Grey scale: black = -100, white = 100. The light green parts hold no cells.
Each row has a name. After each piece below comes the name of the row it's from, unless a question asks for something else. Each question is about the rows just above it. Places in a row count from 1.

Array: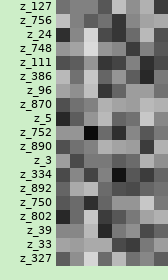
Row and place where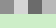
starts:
z_327, 2
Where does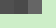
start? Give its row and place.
z_892, 5
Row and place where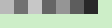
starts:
z_386, 1
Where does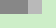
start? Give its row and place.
z_39, 1

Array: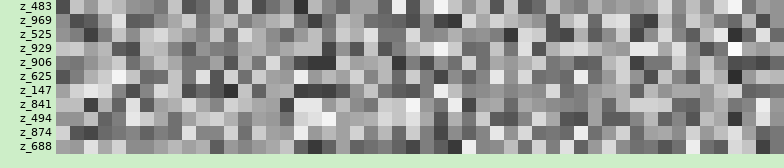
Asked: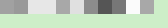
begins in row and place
z_929, 40
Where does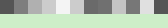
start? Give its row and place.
z_929, 24

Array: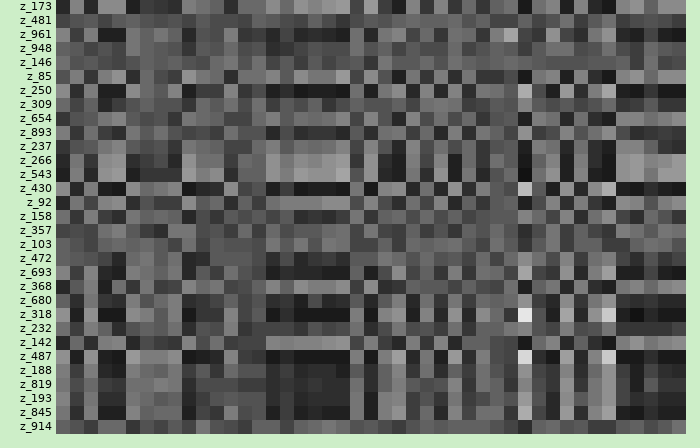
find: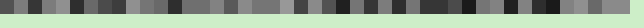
z_85
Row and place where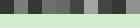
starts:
z_693, 28
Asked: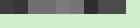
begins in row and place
z_819, 4
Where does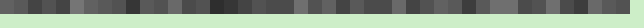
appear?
z_948
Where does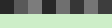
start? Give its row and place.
z_680, 23
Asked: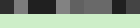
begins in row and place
z_845, 2

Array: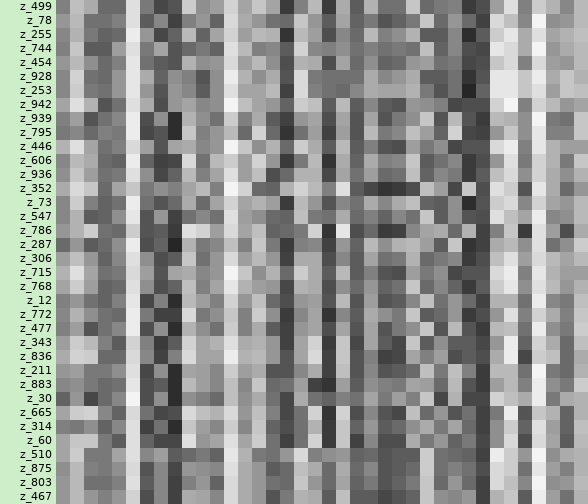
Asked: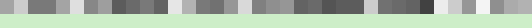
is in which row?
z_510
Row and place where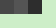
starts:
z_795, 7
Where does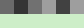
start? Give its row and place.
z_795, 16
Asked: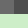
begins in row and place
z_12, 16
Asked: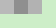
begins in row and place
z_287, 23
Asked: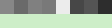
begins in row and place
z_795, 2
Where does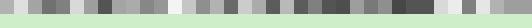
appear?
z_446

